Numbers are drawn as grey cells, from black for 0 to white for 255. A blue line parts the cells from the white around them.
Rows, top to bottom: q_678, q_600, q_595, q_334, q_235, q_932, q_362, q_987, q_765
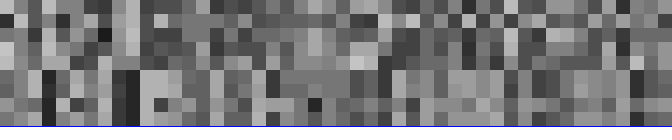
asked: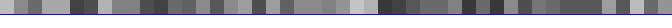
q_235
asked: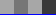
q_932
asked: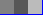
q_678

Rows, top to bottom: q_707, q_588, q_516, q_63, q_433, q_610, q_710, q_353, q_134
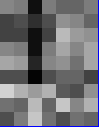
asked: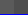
q_710
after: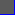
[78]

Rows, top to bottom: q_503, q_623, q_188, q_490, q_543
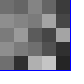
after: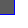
[70]
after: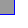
[91]

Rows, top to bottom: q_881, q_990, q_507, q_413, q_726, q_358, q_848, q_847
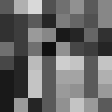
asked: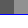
q_847
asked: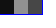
q_413
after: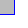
[90]
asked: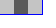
q_726
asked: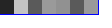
q_848
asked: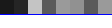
q_848

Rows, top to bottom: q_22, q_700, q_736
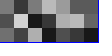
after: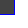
[175]
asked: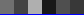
q_736
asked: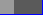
q_22
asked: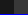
q_700
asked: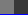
q_22
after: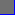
[67]

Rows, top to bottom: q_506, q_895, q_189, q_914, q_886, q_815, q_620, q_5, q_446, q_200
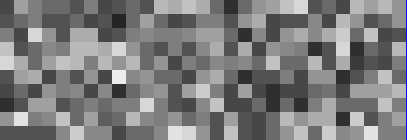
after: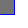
[71]
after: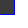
[82]
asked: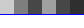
q_620
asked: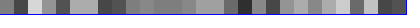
q_189
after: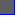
[106]

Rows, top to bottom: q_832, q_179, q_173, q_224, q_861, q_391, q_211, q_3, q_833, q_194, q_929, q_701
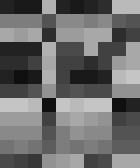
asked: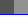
q_211
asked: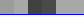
q_701
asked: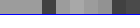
q_833
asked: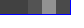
q_211
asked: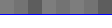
q_929
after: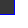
[146]

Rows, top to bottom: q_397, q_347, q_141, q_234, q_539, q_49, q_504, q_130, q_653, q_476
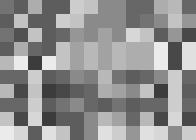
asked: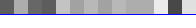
q_234
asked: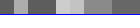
q_397
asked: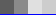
q_476
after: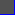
[195]
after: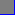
[184]
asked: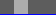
q_397

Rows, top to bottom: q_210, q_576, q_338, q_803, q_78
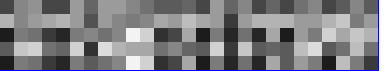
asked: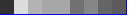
q_803
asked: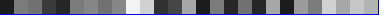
q_338
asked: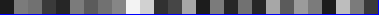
q_78
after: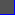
[155]
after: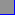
[70]

